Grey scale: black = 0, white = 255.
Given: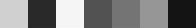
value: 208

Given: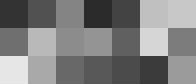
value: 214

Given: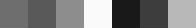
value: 184

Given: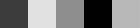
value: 184

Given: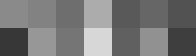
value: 172

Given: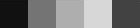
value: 174

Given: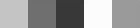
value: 196

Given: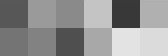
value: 219
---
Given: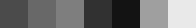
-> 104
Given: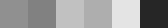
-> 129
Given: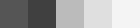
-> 64
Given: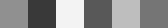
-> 57
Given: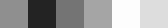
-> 35
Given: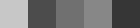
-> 76
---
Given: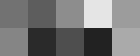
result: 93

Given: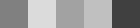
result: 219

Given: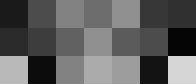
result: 76

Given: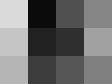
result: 11

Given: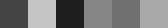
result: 197

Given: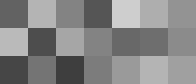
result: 180

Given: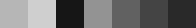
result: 207
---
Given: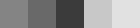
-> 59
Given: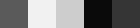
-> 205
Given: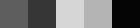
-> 214
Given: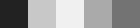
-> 240
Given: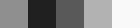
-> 89
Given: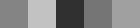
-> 48
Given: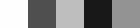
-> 190
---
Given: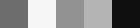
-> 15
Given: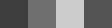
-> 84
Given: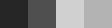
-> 179
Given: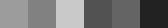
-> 34
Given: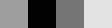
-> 227
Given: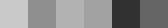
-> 101
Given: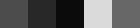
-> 103
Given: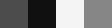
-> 134
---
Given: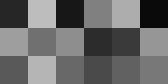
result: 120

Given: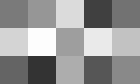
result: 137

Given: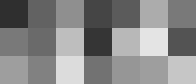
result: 198

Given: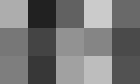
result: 82

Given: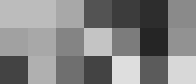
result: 216

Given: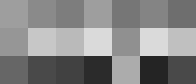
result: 73

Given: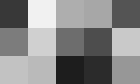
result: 151
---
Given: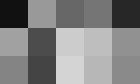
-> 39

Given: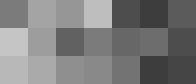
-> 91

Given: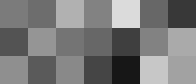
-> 56

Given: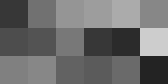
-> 135

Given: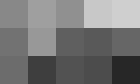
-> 207

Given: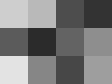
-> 51

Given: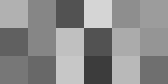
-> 156

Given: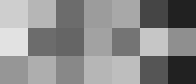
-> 33
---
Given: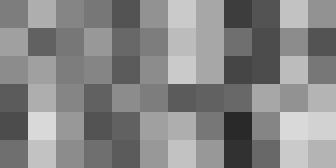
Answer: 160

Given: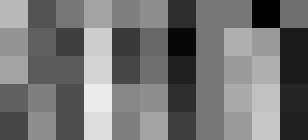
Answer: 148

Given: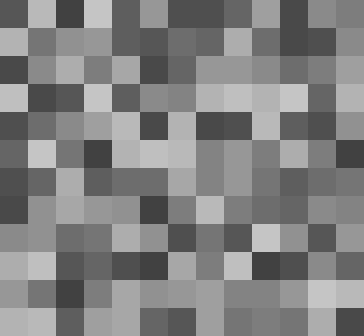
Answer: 179

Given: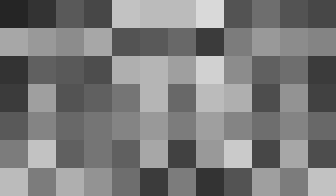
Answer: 167

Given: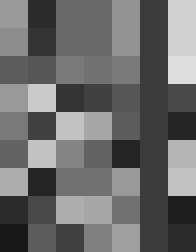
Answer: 140

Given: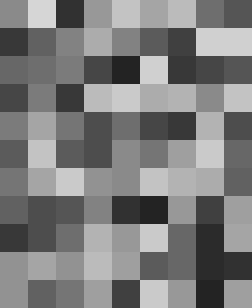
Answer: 56

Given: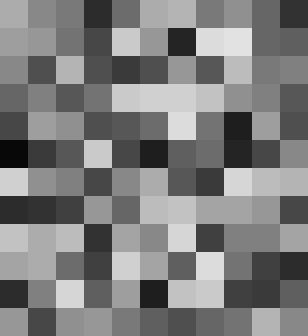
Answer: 158

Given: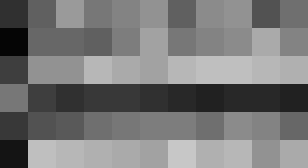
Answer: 5

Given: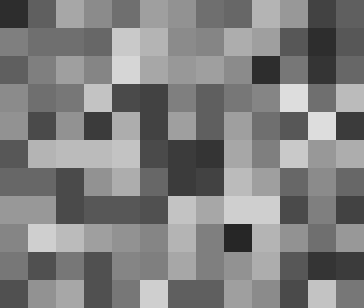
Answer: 127
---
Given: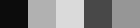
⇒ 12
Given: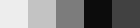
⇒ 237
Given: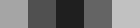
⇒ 165
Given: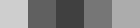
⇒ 206
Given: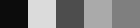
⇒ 12
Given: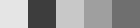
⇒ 229
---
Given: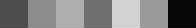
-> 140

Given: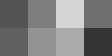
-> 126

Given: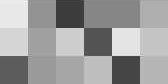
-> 148

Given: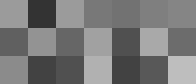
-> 51

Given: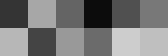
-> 167

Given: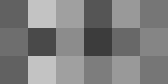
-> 195
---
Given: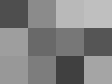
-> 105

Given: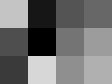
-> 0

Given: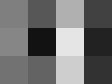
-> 18

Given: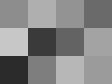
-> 58

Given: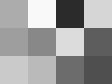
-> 136

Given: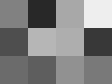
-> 182
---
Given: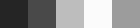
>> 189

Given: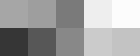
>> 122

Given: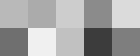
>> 205

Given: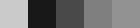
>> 73

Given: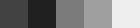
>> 123

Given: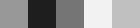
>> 117
